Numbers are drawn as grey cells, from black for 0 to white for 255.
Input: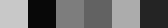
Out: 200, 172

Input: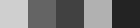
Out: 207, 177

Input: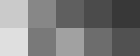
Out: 223, 202

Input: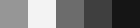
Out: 243, 150

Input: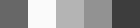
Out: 250, 180

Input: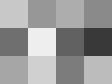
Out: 238, 208

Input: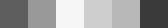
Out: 246, 206

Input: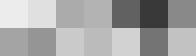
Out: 236, 224

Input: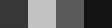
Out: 194, 90

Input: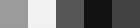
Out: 241, 155
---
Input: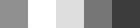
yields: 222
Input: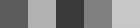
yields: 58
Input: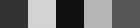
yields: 16
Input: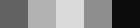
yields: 218
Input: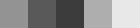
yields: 60
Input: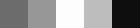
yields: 253
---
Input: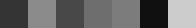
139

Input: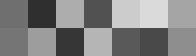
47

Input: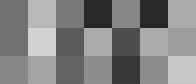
184

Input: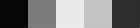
124

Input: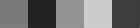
35

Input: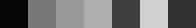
119

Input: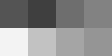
63

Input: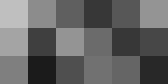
140

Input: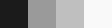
154

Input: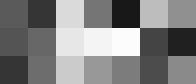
53
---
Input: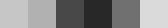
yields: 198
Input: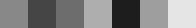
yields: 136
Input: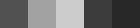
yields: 81
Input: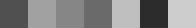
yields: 80
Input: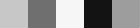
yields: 199
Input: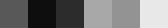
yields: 88
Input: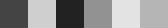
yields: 68
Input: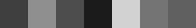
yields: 63
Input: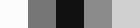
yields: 252
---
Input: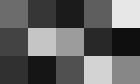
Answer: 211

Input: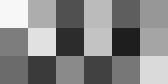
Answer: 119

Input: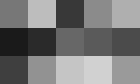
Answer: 209

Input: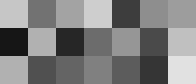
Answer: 53

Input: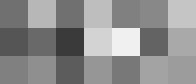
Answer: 163

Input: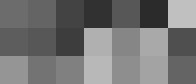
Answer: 163

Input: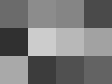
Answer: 80
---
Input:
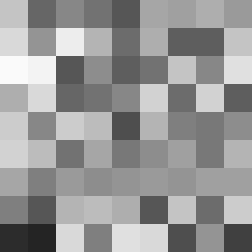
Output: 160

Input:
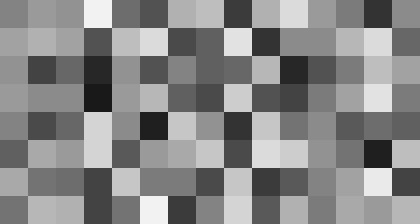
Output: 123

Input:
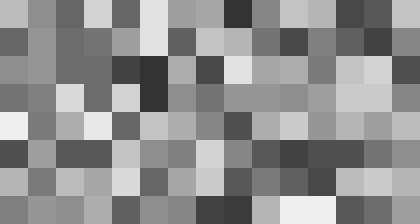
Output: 72

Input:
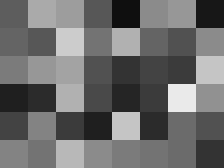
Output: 139

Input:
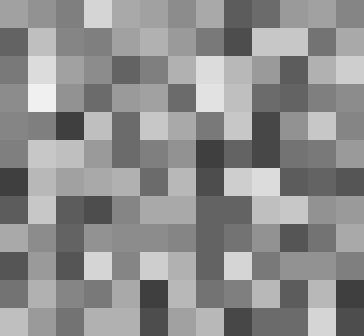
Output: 154

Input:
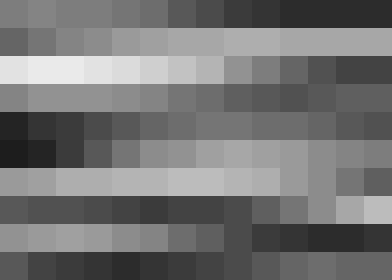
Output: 44
